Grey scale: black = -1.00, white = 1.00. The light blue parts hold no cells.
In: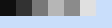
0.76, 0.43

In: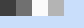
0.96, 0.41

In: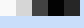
0.95, 0.68

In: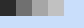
0.51, 0.30

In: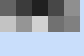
0.64, 0.53

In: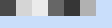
0.84, 0.67

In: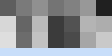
0.74, 0.69

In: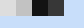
0.73, 0.52

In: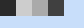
0.61, 0.33
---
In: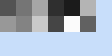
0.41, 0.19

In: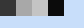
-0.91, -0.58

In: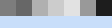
-0.77, -0.02

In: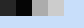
0.60, -0.70

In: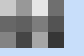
-0.13, 0.03

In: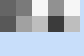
0.93, -0.31

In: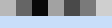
0.62, 0.44
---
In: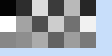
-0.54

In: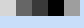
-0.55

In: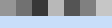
-0.34

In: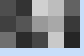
0.63

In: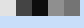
-0.90

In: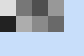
-0.07

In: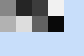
-0.71

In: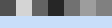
-0.11

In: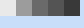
-0.17

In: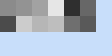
0.80
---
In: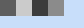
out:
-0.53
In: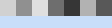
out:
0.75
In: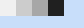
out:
0.31
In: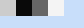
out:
-0.20
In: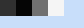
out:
-0.12
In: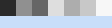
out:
-0.20
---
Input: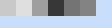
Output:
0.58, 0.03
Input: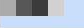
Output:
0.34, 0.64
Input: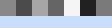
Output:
0.07, -0.04
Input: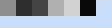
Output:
0.11, -0.93
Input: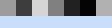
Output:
0.22, 0.39
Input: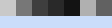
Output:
0.58, -0.24
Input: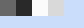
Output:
-0.19, 0.70
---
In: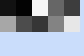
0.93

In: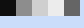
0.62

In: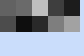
0.50

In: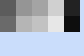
0.29

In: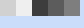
-0.51

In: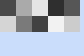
0.79

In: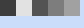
-0.35

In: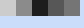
-0.77

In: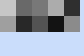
-0.06

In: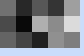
-0.31
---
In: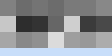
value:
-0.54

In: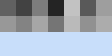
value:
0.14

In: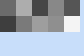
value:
0.12

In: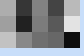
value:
-0.30

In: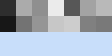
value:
0.00

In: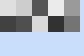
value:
-0.61

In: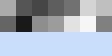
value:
0.93

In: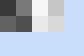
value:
0.81
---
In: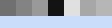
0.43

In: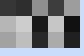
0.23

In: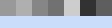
-0.26

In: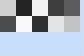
-0.28

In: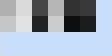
-0.55

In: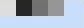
0.18

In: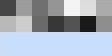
0.34
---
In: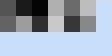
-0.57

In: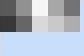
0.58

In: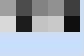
0.58

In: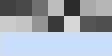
-0.33

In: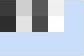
-0.42

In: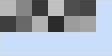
0.22

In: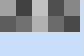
-0.16

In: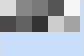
0.61
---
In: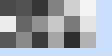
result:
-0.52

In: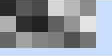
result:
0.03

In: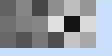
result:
-0.06

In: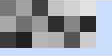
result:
0.43

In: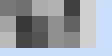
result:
-0.34

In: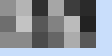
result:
-0.41

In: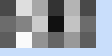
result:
0.15
